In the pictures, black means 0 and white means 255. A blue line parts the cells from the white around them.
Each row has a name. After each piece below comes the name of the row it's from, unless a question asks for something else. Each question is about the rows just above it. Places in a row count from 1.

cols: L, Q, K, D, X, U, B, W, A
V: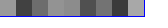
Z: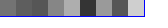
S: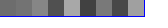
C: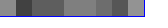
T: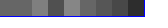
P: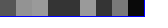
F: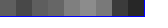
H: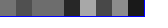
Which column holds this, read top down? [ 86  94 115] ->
L
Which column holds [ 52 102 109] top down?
D
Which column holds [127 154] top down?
K
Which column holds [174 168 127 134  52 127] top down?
X
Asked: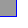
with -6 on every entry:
[148]
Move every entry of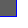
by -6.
[88]

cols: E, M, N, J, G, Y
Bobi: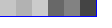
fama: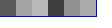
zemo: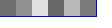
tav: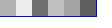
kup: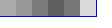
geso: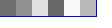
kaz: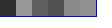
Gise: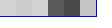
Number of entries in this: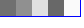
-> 5
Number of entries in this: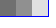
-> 3

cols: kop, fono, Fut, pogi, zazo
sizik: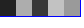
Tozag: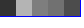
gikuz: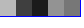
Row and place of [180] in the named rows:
Tozag, 2
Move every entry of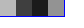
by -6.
[180  57  21 141]
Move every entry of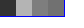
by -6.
[ 44 174 120 107]
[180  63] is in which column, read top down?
fono
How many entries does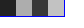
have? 4

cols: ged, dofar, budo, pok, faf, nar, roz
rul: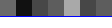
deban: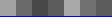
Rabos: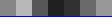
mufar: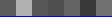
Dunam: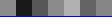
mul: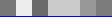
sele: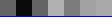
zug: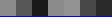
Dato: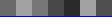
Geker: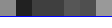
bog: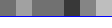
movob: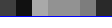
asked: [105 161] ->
Dato
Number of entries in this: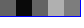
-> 5
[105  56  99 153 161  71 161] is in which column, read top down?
nar
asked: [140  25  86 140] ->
Dunam

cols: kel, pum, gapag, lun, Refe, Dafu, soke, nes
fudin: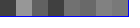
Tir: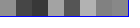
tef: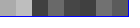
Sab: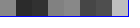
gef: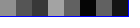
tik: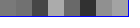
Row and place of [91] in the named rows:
tef, 8
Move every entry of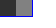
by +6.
[ 55 135]
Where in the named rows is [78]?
Sab, 7
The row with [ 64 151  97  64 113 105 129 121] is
fudin

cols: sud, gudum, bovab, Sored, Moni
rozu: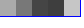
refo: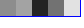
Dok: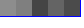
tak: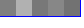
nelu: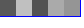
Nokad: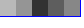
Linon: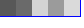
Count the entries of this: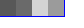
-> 4
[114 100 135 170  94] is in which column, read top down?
Sored

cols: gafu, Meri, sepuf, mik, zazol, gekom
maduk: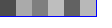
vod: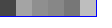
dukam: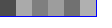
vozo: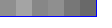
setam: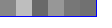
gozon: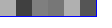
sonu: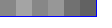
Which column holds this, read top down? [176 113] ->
zazol
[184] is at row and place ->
maduk, 6
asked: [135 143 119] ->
vozo
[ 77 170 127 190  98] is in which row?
maduk
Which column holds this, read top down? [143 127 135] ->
sepuf
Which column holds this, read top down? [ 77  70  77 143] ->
gafu
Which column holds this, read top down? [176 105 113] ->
gekom

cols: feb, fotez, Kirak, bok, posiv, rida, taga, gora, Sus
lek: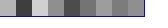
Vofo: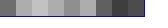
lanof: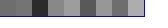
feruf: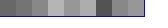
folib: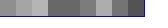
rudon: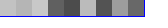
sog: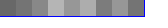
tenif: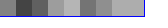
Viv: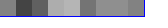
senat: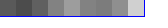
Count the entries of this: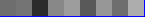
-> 9
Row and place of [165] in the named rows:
folib, 2

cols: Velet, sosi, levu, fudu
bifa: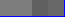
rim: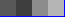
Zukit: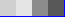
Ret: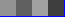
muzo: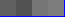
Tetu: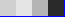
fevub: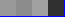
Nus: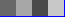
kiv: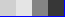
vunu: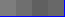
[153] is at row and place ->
fevub, 1
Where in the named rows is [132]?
kiv, 3
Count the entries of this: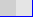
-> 2
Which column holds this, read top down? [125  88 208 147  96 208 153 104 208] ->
Velet
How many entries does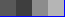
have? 4
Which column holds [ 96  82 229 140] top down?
sosi

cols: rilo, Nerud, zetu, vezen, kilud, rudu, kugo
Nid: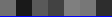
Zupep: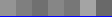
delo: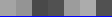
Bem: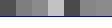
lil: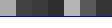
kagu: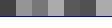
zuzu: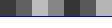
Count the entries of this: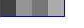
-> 4
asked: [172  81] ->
delo
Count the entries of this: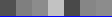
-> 7
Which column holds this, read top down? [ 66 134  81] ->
vezen

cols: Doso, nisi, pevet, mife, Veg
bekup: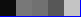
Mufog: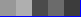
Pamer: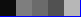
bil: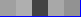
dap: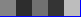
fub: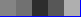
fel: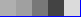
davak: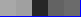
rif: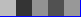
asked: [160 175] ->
bil
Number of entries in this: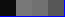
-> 4
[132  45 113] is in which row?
dap
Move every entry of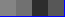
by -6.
[126 107  39  81]
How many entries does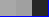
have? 3
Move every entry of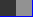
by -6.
[ 46 140]
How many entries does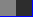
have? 2

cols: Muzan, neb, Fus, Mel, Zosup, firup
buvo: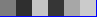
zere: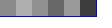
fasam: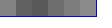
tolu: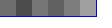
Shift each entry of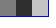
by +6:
[131  53 202]
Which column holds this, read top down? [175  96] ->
neb
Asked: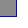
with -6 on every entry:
[132]
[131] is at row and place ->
fasam, 1

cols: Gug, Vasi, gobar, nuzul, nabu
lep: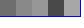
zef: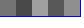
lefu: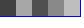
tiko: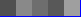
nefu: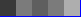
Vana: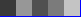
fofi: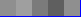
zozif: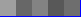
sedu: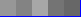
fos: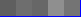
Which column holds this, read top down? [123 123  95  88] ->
nuzul
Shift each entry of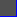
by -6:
[74]
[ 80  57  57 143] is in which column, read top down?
Gug
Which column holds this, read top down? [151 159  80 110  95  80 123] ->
gobar
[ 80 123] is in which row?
Vana
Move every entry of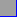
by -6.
[153]
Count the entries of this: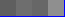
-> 4

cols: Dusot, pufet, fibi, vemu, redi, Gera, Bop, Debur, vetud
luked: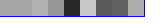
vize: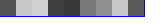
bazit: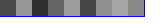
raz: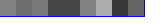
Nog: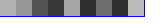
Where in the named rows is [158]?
bazit, 5
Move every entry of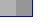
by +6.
[184 156]
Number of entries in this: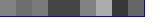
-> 9
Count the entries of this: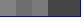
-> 5
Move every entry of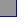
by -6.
[144]
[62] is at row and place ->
vize, 4
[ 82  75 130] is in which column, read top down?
Dusot

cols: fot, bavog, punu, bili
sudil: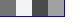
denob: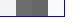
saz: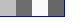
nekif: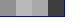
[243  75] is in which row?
sudil
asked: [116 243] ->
sudil
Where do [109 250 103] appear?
saz

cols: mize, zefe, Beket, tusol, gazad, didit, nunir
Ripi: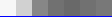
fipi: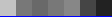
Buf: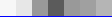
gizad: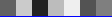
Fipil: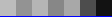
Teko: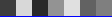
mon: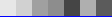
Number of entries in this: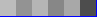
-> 6
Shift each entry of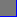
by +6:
[126]
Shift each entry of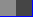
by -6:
[135  63]
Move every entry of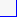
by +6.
[253]
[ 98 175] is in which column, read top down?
didit
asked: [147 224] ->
Teko

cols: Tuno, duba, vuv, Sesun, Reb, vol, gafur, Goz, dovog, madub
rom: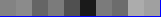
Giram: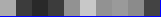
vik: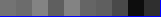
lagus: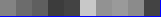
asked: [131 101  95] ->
vik
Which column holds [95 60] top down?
Sesun

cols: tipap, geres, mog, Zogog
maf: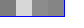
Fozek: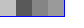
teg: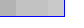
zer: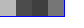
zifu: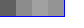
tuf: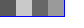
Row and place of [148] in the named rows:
zifu, 4
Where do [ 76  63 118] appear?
zer
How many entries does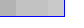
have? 4
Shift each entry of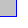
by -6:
[188]
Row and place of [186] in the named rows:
zer, 1
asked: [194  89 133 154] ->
Fozek

